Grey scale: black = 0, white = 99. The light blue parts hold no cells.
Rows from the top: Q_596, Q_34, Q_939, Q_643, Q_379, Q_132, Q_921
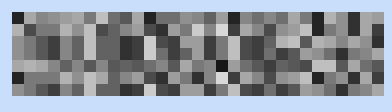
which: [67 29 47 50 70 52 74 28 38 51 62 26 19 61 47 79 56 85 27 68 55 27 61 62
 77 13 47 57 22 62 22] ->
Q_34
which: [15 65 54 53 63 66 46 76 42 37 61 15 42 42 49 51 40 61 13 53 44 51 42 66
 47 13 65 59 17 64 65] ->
Q_596
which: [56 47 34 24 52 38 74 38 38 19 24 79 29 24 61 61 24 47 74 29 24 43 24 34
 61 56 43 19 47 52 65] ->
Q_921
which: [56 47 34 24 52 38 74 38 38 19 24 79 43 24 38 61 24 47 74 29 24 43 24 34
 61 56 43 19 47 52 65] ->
Q_643

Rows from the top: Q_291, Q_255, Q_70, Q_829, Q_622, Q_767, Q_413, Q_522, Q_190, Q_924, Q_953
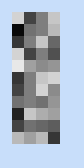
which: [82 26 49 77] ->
Q_291
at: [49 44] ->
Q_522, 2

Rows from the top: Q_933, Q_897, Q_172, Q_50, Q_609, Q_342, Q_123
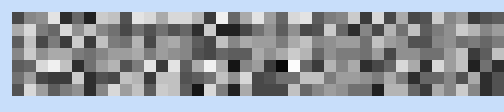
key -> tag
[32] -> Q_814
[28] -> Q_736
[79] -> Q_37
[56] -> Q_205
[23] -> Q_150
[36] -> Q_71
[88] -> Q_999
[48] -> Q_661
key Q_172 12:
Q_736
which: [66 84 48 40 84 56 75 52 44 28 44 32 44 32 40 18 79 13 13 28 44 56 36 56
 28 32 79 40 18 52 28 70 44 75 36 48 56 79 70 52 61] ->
Q_897
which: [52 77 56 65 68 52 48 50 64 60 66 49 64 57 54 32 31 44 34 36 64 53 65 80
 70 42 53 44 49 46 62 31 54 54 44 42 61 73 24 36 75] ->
Q_50

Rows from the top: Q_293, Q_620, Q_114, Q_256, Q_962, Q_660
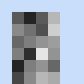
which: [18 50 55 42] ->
Q_962
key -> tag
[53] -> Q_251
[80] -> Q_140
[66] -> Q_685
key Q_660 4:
Q_685
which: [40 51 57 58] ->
Q_114
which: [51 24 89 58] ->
Q_256
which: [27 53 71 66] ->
Q_660
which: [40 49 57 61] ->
Q_114

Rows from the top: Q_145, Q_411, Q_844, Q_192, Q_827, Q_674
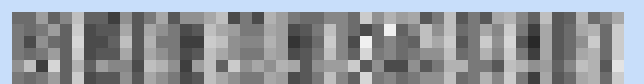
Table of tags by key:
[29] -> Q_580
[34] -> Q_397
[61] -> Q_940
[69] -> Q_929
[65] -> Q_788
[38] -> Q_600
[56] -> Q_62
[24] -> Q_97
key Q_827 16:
Q_940
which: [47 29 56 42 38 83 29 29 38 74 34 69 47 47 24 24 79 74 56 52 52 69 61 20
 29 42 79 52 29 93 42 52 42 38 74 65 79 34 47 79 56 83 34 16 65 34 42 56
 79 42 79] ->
Q_844
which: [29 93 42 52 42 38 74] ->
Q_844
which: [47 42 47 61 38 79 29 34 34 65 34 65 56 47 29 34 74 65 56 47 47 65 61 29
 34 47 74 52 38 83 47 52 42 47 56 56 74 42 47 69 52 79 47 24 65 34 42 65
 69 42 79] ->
Q_192

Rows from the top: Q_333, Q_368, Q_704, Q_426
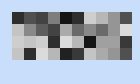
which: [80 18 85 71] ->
Q_704
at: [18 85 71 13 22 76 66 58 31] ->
Q_426, 2

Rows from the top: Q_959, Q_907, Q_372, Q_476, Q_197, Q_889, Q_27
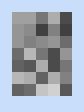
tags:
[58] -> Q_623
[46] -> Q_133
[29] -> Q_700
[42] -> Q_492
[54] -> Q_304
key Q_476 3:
Q_133
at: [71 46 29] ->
Q_476, 2

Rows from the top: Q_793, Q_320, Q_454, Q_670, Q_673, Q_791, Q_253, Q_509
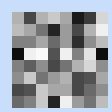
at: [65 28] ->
Q_253, 5
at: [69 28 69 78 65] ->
Q_793, 1

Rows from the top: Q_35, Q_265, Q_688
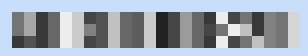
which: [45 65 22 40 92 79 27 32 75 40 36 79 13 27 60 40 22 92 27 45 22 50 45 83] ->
Q_35
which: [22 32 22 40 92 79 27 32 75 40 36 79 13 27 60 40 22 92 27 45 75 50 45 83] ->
Q_688
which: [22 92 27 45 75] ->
Q_688

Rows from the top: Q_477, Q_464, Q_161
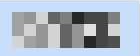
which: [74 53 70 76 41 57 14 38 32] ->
Q_161
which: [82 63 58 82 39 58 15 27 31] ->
Q_161
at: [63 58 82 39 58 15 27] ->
Q_161, 2
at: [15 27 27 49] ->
Q_477, 6
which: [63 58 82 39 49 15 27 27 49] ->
Q_477
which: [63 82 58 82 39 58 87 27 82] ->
Q_464

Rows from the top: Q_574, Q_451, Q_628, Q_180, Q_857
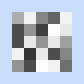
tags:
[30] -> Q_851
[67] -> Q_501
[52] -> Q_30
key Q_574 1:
Q_501
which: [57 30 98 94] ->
Q_857
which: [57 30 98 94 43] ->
Q_857
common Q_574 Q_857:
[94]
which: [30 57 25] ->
Q_451
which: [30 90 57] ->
Q_628
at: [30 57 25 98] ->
Q_451, 1

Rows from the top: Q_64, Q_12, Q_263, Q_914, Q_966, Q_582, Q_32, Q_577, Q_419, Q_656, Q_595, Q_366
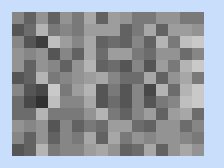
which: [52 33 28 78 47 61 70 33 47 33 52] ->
Q_32
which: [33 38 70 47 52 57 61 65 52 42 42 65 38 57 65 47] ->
Q_582
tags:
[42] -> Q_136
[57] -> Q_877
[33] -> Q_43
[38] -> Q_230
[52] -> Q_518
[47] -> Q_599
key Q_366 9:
Q_877
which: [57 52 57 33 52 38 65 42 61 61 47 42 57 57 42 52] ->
Q_914
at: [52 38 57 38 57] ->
Q_64, 1
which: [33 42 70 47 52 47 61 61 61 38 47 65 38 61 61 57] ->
Q_12

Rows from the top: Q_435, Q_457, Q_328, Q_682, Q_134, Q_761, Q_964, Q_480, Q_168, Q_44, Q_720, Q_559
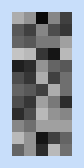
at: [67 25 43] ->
Q_761, 3
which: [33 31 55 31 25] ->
Q_457

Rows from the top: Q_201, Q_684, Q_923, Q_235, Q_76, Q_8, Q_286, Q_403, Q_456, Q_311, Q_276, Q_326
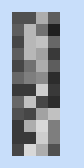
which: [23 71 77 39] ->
Q_923
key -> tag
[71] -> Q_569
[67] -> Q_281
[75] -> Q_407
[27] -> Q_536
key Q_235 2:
Q_569
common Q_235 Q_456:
[63]
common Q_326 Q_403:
[27]
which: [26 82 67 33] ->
Q_326
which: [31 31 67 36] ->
Q_201

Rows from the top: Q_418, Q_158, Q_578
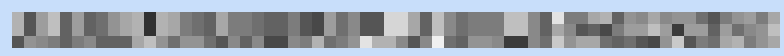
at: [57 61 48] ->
Q_418, 61
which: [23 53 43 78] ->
Q_578
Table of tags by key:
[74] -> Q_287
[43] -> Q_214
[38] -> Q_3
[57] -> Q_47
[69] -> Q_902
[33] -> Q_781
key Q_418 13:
Q_902

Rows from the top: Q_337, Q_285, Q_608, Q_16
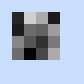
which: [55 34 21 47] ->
Q_608
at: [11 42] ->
Q_285, 1
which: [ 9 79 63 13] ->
Q_337
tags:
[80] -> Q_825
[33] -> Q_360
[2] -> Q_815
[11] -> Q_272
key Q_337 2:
Q_825

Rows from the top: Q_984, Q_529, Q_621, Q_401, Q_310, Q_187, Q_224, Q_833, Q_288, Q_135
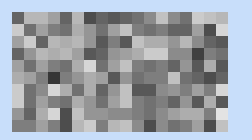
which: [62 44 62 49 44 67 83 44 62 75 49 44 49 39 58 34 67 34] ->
Q_310
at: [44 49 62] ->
Q_135, 14
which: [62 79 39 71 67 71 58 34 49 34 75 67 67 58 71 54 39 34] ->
Q_621
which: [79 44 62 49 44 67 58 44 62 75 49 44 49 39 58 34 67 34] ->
Q_833
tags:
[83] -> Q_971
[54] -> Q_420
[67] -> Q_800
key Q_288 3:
Q_800
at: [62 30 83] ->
Q_529, 16

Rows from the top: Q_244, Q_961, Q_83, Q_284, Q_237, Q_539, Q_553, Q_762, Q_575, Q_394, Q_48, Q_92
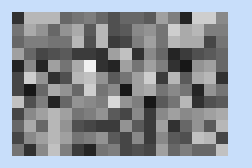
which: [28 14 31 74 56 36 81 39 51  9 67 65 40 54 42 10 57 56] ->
Q_553
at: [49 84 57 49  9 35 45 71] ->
Q_762, 8
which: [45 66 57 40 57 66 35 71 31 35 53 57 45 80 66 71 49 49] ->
Q_961

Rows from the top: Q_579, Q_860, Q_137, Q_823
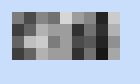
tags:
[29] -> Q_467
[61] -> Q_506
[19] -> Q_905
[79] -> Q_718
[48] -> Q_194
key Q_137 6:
Q_467
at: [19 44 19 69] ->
Q_860, 6

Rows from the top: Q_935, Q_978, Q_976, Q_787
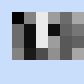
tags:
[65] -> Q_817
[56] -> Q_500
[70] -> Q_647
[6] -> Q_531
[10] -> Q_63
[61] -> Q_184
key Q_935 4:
Q_184
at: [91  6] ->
Q_978, 3
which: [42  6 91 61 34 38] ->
Q_976
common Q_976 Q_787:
[34]

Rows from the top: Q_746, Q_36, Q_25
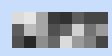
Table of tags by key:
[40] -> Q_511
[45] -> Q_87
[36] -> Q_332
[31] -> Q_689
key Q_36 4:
Q_689
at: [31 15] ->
Q_25, 1
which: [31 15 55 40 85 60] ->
Q_25
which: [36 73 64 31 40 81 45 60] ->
Q_36
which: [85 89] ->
Q_746
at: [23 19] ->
Q_746, 4

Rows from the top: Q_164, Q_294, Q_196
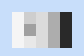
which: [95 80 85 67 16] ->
Q_164
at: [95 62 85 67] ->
Q_294, 1
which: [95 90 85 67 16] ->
Q_196
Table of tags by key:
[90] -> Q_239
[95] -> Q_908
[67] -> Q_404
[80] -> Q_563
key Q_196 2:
Q_239

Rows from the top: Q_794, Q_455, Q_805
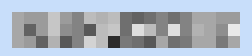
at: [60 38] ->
Q_805, 2
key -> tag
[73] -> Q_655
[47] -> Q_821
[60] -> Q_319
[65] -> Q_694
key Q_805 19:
Q_694
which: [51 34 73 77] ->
Q_455
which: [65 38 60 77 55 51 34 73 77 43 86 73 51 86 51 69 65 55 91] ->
Q_455
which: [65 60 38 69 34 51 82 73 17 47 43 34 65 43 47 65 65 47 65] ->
Q_805

